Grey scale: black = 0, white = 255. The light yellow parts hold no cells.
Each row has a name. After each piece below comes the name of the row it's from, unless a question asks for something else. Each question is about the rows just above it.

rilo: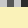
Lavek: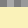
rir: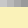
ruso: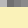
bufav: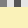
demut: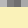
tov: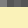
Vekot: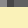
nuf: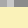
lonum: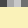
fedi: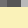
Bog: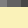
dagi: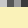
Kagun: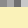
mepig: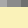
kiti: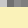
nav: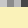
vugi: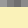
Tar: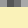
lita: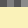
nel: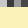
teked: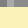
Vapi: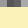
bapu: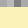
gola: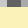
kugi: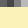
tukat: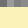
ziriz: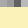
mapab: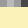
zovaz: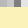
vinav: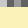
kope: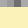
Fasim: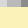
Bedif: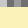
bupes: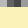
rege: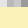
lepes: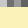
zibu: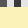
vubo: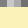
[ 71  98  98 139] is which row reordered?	Vekot
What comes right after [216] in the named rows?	[185]

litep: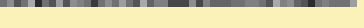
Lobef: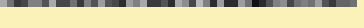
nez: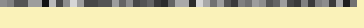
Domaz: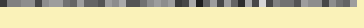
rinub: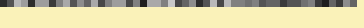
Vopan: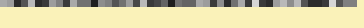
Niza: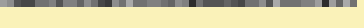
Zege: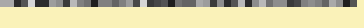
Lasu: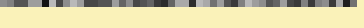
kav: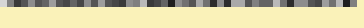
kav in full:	[214 128  58  84 141  84 100 157  84  71 100  71 141  84 157  84  71  58
 141 128 185  58  71 100  30 141 113  84 169 113  44 141  44 169 169  84
 128 100 100 185 113  44 141 141  84  71 157 113 185  30 128]
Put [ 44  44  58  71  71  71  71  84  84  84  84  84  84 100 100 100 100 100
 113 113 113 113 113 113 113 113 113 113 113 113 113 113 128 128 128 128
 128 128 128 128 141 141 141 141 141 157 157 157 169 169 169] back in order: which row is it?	litep
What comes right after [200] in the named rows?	[71]

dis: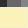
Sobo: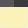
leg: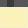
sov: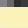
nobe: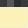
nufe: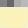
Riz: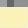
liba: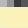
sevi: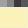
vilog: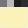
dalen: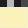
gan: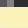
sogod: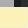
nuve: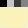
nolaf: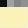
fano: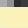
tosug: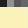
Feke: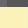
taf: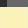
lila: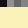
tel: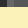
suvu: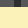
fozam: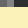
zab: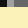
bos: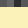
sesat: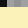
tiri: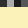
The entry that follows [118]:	[185]
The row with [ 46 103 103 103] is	taf
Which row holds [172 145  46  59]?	fano
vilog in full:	[118 185  30  46]

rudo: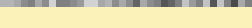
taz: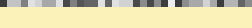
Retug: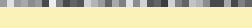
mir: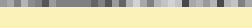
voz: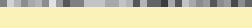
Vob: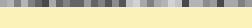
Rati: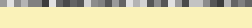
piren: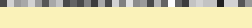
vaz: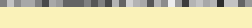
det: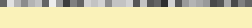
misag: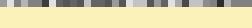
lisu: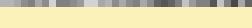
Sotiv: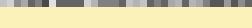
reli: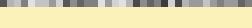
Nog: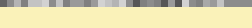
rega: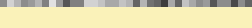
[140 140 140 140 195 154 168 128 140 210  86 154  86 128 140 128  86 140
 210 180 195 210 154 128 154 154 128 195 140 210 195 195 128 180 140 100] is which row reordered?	Nog
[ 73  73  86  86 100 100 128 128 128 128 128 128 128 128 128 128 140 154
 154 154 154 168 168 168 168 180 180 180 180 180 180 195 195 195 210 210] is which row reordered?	mir
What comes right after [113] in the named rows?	[100]

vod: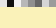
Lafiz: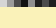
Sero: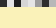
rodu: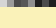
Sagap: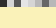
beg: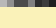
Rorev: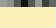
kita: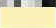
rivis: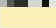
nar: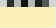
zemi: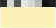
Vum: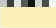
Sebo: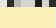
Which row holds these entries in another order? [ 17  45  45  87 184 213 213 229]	rivis
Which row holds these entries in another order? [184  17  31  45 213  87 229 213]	zemi
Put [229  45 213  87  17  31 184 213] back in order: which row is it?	zemi
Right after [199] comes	[61]

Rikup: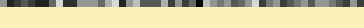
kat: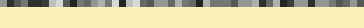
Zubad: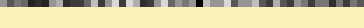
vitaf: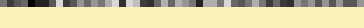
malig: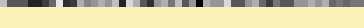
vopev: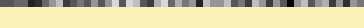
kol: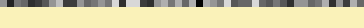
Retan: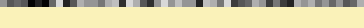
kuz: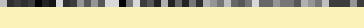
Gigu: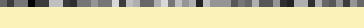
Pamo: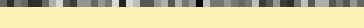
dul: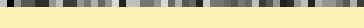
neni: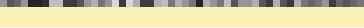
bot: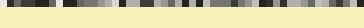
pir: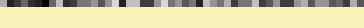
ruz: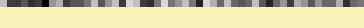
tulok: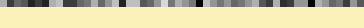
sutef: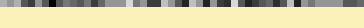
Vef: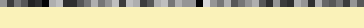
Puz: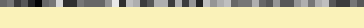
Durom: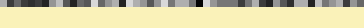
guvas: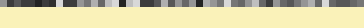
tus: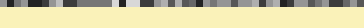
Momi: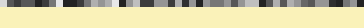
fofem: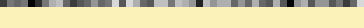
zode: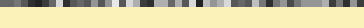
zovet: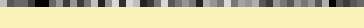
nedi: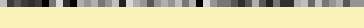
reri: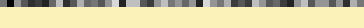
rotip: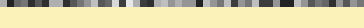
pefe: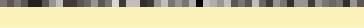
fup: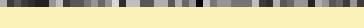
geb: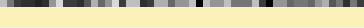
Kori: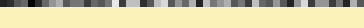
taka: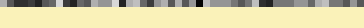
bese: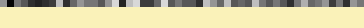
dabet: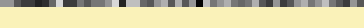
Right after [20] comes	[216]
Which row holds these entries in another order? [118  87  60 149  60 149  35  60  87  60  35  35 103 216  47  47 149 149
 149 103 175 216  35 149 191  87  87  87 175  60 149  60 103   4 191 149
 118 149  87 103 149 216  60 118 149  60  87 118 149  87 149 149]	Rikup
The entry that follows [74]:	[118]
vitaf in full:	[118  60  87 103   4  35  35  87 216  60  87 149 103 149 118 175 216  47
 216 191  60  47 103 175 103 175 149 118  35 175 175 118 216 103  87 118
 175 118  60 103  60  47 149 118 149  87 149  87 149  87  87 149]
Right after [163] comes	[149]
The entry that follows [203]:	[118]
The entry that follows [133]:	[149]

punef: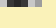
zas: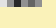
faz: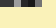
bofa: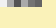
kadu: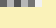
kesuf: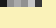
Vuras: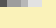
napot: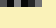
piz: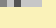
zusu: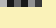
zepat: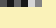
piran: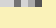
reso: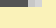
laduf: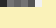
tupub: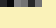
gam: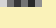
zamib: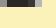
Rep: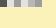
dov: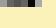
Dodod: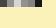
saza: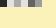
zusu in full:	[183  24 100  24 145  56]
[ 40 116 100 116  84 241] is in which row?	laduf
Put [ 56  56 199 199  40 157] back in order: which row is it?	punef
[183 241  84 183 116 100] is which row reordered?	kadu
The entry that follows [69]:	[145]
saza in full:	[ 40 226 170 226 100 157]

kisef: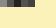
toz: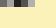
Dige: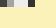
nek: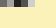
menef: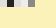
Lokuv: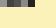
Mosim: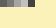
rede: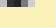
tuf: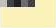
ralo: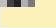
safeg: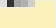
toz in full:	[107 164  35  82 176]
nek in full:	[107 164  35  82 207]

